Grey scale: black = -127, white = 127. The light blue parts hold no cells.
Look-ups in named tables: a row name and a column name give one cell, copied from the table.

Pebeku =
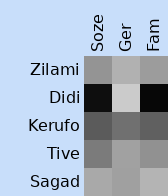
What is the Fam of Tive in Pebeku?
17
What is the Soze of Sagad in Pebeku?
41
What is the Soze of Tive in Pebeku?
-4
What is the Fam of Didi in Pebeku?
-120
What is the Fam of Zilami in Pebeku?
28
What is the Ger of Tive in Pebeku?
33
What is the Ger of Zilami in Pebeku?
49
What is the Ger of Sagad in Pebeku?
32
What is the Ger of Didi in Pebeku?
75
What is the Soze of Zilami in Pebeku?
20

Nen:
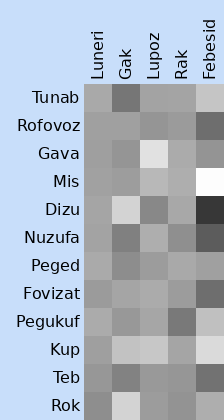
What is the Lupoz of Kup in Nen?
71
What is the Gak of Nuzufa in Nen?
0
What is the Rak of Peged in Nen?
41
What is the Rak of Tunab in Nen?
36
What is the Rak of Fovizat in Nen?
28
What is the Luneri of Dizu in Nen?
37
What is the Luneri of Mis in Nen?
33
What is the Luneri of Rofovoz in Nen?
32
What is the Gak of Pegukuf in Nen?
24
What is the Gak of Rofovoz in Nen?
32
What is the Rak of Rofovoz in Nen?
27
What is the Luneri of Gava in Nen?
31
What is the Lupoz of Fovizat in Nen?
43
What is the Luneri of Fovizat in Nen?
27
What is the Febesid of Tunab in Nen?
69
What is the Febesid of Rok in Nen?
46
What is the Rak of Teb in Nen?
22

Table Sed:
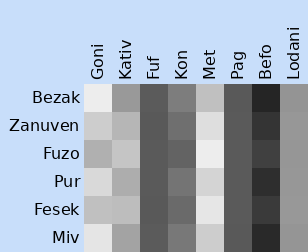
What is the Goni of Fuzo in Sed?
48
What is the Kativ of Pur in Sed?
45
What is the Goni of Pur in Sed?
89
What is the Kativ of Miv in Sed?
35
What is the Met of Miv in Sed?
77
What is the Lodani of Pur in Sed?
23
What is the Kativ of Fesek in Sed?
61
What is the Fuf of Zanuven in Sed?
-38
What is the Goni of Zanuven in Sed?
77
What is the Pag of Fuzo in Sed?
-37
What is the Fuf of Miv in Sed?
-36
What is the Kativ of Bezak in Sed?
25
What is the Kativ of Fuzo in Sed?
69
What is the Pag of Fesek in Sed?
-37
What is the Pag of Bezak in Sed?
-38
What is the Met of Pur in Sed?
84
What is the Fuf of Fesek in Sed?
-38
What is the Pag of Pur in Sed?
-37
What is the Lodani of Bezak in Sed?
20
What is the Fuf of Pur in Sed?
-37

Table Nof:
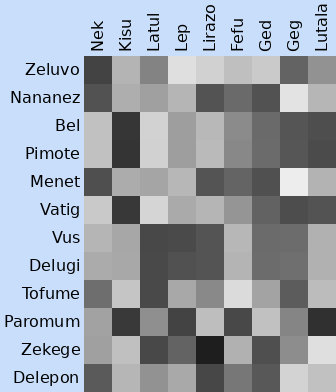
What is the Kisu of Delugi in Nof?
40
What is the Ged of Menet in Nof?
-47
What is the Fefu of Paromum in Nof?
-55
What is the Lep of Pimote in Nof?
30
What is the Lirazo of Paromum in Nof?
62
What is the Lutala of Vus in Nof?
49
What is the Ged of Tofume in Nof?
35
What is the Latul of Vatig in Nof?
85
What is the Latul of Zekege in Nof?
-55
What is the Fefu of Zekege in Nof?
49
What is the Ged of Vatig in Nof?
-29
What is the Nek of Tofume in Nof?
-17
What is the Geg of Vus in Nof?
-19
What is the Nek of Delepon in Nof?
-37
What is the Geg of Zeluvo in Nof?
-28
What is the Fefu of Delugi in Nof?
52

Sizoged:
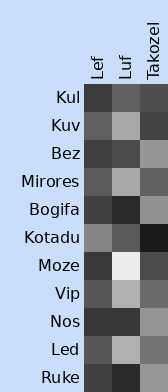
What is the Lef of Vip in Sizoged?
-41
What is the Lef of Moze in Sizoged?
-70
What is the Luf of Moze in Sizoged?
109
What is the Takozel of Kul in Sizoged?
-49
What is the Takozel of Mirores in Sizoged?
-31
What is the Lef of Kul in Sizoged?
-67
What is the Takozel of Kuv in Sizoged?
-60
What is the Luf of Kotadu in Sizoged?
-37
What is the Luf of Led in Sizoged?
48
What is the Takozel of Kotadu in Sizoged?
-101
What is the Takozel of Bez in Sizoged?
22
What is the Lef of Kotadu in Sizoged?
5
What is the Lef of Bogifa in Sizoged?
-62
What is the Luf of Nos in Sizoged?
-72
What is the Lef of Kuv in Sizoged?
-31
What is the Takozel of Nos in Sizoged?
21
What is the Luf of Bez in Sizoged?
-52
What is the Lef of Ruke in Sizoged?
-62
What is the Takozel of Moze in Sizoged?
-52

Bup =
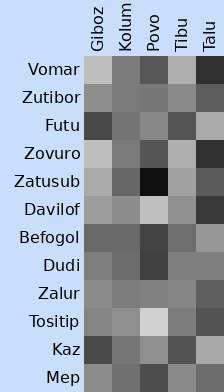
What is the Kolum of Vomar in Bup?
-5
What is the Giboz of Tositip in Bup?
4
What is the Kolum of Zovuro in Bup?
-5
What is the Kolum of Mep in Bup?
-15
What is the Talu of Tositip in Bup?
-44
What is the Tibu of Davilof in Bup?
16
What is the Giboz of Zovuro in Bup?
62
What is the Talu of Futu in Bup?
42
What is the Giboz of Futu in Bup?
-55
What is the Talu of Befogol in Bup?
23
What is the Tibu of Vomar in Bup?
46
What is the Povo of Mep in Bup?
-50
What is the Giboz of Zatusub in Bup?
42
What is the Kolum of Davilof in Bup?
13
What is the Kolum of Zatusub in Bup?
-25
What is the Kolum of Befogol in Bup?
-22
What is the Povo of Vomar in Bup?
-40
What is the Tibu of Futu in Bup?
-43
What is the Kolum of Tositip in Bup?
15

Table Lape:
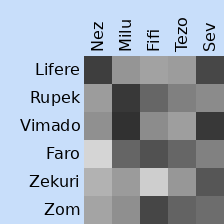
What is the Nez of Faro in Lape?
85
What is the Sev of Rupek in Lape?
11
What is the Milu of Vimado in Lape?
-78
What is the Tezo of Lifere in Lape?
28
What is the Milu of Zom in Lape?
15
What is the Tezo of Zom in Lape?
-28

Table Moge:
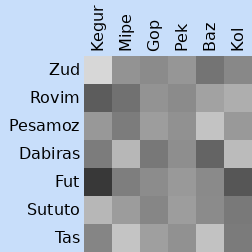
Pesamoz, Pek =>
17
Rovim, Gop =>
19
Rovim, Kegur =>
-35
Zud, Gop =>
11
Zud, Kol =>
8
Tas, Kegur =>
5
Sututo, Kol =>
-6
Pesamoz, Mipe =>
-3
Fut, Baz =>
10
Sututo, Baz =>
11
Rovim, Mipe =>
-14
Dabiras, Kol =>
59
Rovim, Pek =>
11
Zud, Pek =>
22
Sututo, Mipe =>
28
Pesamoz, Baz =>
67
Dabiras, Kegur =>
-3
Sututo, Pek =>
29
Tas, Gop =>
31
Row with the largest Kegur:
Zud

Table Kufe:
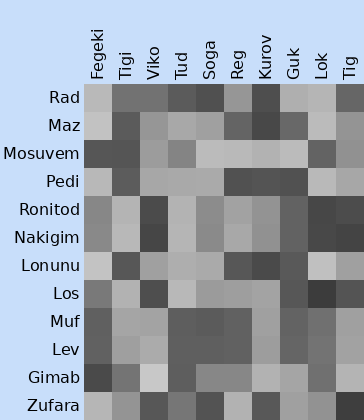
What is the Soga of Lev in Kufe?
-32
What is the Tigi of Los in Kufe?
50
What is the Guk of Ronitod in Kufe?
-29
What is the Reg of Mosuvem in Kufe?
57
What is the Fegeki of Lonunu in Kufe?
67
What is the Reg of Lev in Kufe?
-30
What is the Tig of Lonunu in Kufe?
32
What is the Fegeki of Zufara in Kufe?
54
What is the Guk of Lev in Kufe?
-26
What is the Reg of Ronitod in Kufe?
34

